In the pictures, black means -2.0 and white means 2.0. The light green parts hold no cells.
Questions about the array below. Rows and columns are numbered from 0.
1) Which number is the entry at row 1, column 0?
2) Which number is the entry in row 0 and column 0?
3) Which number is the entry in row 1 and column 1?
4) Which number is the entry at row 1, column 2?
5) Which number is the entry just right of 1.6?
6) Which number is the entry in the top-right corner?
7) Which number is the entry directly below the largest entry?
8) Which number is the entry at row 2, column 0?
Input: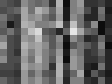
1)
-0.8
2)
-0.6
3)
-0.6
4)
-0.4
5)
0.6
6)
-1.4
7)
0.2
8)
-0.2

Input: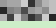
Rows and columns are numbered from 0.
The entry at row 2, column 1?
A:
-1.0
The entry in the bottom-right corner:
-1.4
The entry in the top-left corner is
0.4
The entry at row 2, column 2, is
1.2
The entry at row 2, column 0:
0.8
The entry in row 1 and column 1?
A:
0.0

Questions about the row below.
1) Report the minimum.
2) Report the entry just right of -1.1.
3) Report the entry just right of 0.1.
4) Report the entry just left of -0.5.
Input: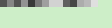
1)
-1.1
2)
-0.1
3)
-0.7
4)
1.3

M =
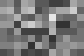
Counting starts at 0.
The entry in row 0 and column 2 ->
-0.6
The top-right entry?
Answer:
0.2
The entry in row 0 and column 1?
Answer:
0.2
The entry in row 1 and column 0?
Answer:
0.6
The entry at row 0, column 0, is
0.0
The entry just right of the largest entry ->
-0.2
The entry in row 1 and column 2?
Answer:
-0.4
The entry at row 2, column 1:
0.2
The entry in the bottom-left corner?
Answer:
-0.8
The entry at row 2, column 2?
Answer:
0.8
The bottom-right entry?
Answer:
-0.6
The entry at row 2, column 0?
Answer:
0.0
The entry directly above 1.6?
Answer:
0.2

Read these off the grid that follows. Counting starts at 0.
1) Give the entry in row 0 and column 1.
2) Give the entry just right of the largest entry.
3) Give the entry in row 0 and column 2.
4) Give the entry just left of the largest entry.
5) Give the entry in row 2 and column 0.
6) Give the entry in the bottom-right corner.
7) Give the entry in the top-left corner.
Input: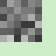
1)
0.5
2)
-1.1
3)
0.1
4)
0.7
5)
-0.9
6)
-1.1
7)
-0.7

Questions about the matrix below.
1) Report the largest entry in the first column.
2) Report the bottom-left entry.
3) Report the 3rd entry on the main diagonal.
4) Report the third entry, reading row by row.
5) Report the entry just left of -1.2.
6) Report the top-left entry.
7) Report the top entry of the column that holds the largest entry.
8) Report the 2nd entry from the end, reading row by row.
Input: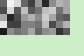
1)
1.6
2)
-1.6
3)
-0.8
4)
1.4
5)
0.4
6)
-0.4
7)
1.8
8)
-1.2

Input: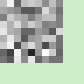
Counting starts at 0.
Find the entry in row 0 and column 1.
1.8
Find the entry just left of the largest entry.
0.4
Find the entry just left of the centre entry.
-0.4
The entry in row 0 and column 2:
-0.4
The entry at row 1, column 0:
0.6
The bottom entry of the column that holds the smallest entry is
1.6
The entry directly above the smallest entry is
1.4
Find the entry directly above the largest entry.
-0.8
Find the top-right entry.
0.2
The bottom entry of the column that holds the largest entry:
0.4
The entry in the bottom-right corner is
-0.2
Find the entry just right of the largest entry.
1.2
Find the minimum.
-1.4
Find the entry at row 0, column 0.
1.0
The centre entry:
-0.4
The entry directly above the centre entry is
1.2
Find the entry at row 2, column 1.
1.2
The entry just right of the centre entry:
0.4
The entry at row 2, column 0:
0.0
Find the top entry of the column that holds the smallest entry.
1.2

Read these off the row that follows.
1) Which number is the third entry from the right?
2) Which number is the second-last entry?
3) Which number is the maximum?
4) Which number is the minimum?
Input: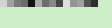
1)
0.5
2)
-0.7
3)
1.5
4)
-1.7

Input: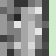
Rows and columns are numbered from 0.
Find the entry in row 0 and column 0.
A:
0.4
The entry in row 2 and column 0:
0.4
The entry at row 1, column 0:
-0.4
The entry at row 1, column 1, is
0.0
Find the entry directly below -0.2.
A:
1.0
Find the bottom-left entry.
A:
0.4
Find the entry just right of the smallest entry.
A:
0.6
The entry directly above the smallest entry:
-0.4
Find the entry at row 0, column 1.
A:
0.0
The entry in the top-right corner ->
-1.0
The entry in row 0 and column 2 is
-1.2
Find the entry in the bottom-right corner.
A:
-1.0

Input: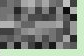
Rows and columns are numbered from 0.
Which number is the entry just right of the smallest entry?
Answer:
0.8
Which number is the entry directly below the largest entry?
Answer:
-1.8
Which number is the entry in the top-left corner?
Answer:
-0.6
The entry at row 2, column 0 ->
-0.2
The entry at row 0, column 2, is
-0.4
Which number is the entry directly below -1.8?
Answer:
-0.6
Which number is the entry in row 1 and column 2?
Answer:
-1.4
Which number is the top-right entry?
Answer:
-1.0
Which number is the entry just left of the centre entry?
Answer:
-0.4
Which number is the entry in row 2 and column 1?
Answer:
0.0
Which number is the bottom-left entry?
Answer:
-1.4
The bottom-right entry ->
-0.6
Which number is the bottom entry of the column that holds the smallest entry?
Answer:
-0.4
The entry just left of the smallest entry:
0.2
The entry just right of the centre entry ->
0.4
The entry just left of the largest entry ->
-0.4
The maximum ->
1.0
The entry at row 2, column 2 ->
-0.8
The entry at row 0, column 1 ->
-0.2

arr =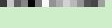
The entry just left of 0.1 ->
-0.5
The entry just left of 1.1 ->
-1.1

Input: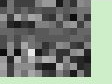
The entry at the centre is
-0.6
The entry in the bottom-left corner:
0.4
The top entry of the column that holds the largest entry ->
-1.0
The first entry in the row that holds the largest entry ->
-1.8
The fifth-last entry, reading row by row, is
0.0
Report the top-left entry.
-1.4
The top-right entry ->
0.0
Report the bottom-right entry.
-1.2
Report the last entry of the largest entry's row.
-1.4
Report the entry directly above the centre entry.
-0.6
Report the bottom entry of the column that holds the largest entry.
0.6
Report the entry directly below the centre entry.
-1.2
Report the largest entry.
1.6
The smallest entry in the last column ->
-1.6
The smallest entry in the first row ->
-1.6
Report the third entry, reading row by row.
-1.0
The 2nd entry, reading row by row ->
-0.2
